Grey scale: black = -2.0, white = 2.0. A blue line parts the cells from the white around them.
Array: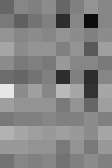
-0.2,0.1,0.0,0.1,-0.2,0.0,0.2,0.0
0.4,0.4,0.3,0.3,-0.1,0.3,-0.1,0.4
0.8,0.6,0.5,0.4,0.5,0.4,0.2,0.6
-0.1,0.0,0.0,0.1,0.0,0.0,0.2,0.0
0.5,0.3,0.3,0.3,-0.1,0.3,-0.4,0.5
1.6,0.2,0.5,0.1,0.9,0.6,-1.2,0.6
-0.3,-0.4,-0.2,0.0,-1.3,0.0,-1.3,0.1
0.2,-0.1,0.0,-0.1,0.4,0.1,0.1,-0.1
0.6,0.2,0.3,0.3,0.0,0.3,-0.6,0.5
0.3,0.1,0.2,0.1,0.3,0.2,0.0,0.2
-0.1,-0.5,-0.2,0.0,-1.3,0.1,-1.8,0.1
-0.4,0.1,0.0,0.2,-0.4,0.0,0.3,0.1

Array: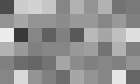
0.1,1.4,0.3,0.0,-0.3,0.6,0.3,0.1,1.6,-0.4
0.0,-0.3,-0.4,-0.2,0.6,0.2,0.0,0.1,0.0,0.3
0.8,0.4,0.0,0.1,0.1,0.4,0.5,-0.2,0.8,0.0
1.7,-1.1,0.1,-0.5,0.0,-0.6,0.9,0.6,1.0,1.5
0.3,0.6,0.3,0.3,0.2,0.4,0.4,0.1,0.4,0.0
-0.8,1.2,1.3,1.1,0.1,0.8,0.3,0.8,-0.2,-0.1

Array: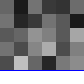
-0.8,1.0,-0.4,-1.4,-0.1,0.2
-0.2,-0.8,0.1,0.7,-0.8,0.0
-0.6,-0.4,0.3,0.0,-0.6,0.6
-0.2,-1.4,-1.1,-0.2,-0.6,-1.6
-0.4,-1.6,-0.2,-1.1,-1.2,-0.3

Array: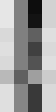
1.5,0.1,-1.1,1.4
1.5,0.1,-1.1,1.4
0.9,-0.5,0.5,1.2
1.4,0.0,-0.7,1.5
1.5,0.0,-1.0,1.4
1.4,0.0,-0.5,1.5
1.6,0.0,-1.7,1.3
1.6,0.0,-1.8,1.3

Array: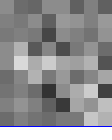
-0.3,0.0,-0.2,-0.3,-0.1,-0.1,1.1,0.8
0.0,0.3,0.0,-0.5,-1.1,0.6,0.3,1.0
-0.2,0.0,-0.3,-1.2,0.2,0.7,1.2,-1.0
-0.3,0.1,0.8,-0.1,0.4,-0.3,0.1,0.6
0.2,1.4,0.7,1.2,0.6,0.5,0.8,-0.7
0.2,0.8,-0.6,0.1,-0.8,-0.1,0.3,-0.3
-0.1,0.0,-0.1,-0.9,0.2,0.0,-0.2,0.3
0.0,-0.1,0.2,-0.5,0.4,0.3,0.0,0.4
0.2,-0.3,-0.4,0.2,0.2,-0.5,0.0,-0.5

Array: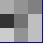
1.2,0.3,1.0
-1.2,-0.2,1.0
0.7,0.3,0.0

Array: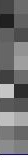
0.2,0.0
-0.1,-0.4
1.0,0.7
-0.6,-0.7
1.1,-1.3
-1.0,-0.3
-0.4,0.5
-0.4,0.3
-0.5,-0.8
-1.5,-0.5
-0.9,-0.3
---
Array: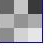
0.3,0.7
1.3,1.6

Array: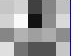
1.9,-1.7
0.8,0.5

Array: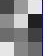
1.4,-1.5
-0.1,-1.0

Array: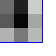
-1.9,0.6
-0.1,0.9

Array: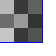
0.4,-1.2
-1.1,-0.7

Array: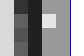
-0.5,-1.5
-0.7,-1.5

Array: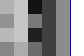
1.1,-0.1
1.1,-1.5

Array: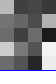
-0.4,-0.8
-1.0,-0.3

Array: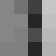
0.1,-1.4
0.0,-0.8
